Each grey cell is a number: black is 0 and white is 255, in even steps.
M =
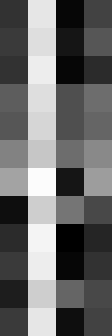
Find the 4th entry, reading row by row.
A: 66
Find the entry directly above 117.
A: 21
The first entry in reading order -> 50
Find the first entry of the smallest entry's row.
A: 43
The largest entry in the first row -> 230
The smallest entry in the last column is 37
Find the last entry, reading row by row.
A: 66
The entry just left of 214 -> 86
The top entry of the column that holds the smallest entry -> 6
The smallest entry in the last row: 14
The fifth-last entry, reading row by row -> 72
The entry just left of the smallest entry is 244
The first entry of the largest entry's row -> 163
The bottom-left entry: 58

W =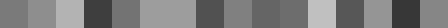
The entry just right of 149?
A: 55
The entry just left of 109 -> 101
